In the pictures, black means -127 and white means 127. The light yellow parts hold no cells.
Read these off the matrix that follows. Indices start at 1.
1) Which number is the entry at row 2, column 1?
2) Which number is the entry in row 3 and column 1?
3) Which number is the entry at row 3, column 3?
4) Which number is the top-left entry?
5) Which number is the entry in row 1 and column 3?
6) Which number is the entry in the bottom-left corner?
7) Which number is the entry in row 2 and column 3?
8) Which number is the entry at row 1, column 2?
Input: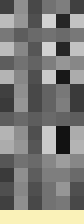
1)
60
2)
-7
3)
-21
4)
-63
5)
-55
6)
-63
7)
-48
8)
15

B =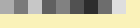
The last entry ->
94
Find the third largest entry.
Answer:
44
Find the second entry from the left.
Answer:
-5

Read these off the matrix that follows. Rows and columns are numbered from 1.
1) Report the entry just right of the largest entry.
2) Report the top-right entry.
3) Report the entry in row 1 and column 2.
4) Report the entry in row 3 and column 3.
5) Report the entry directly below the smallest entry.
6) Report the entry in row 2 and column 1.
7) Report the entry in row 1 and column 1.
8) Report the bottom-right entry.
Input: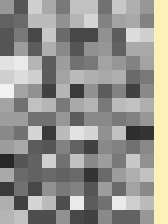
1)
35
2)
23
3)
-42
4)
-56
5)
41
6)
-29
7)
23
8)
23

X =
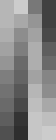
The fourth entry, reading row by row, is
-62
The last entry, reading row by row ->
76
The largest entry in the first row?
76
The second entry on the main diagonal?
40
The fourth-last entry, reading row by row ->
-47
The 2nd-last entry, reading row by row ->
70
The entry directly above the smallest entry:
-75
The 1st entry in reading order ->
54

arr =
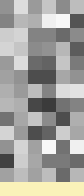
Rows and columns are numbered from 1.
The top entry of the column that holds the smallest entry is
69
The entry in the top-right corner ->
61
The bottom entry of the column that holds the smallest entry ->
61
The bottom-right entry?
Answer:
55
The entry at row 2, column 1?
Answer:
3
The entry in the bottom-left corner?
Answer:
33
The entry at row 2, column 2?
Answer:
55
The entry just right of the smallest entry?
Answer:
-13
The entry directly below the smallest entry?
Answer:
11
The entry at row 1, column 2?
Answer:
92
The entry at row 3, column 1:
77
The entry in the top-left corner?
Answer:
18
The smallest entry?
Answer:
-68
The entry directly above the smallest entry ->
3
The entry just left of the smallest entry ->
-56
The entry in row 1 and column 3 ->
26

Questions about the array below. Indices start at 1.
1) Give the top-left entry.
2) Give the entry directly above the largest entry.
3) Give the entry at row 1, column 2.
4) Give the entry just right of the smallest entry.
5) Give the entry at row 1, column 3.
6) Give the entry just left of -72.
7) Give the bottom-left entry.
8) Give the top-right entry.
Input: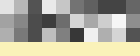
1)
99
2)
-59
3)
55
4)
112
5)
-44
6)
0
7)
47
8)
-25

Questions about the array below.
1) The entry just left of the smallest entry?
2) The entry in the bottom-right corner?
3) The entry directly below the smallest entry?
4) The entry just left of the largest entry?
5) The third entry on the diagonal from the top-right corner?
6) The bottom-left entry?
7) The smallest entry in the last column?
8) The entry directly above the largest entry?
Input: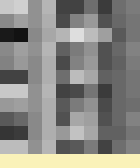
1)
-102
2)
2
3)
31
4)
53
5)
31
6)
60
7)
-17
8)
2

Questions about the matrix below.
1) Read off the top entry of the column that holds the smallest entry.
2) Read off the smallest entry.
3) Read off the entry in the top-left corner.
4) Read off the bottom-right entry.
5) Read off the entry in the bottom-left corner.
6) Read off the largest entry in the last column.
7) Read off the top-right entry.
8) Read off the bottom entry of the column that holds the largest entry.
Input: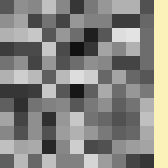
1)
-73
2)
-110
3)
-40
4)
-73
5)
-32
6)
64
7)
-46
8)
-59

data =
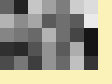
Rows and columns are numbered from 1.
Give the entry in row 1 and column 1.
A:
-28
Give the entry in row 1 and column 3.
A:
70
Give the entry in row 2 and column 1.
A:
51
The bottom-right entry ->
-73
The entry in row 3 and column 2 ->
-8
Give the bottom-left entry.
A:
-52
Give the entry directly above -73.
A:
-106
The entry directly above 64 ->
45
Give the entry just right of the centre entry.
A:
-16

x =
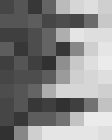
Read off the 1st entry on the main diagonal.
-57
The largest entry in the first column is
-34
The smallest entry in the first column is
-78
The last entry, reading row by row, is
94
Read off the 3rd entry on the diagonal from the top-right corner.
101
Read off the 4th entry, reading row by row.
-27
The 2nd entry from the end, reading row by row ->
101
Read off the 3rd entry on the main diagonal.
-50
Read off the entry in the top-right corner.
79
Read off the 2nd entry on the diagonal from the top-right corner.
-20
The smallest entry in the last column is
66
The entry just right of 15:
72

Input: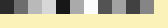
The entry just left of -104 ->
87
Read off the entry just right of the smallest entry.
42
